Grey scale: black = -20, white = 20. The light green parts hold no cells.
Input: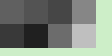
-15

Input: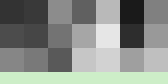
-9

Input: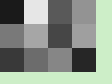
6

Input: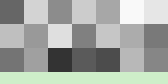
4

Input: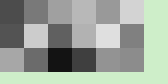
12

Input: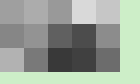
3

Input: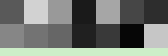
-2
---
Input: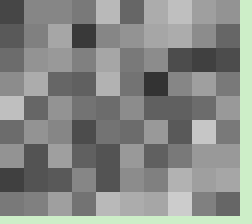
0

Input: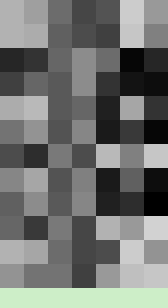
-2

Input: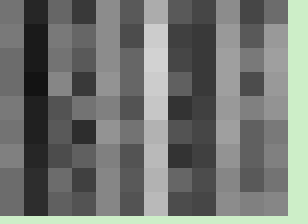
-13

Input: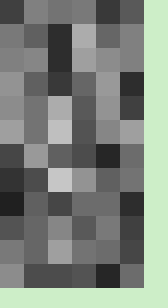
-8

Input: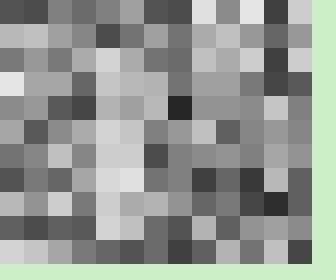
11
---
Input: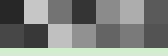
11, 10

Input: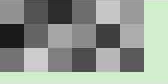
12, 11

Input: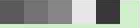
16, 1

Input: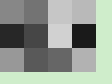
13, 11

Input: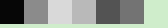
14, 9

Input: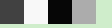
19, 7
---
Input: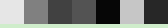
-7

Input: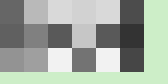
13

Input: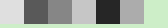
11

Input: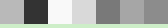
14

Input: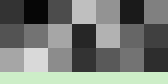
10

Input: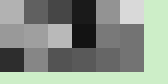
-16

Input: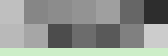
3

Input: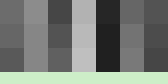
8

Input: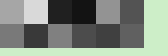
-17
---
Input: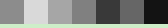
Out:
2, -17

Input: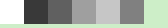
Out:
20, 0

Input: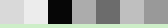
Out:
14, 4

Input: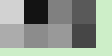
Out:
13, -9

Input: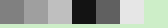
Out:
0, 16

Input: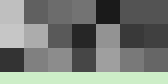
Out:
10, -4
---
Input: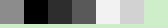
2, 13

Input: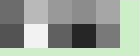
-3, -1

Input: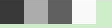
-11, 19

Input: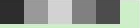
-13, -8

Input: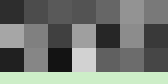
-13, -9

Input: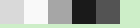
14, -7

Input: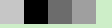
11, 5

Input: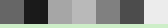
-4, 17
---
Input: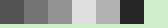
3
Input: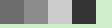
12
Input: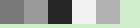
-14
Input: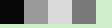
14
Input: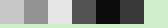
16
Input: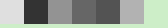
3
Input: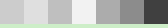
10
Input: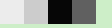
-19
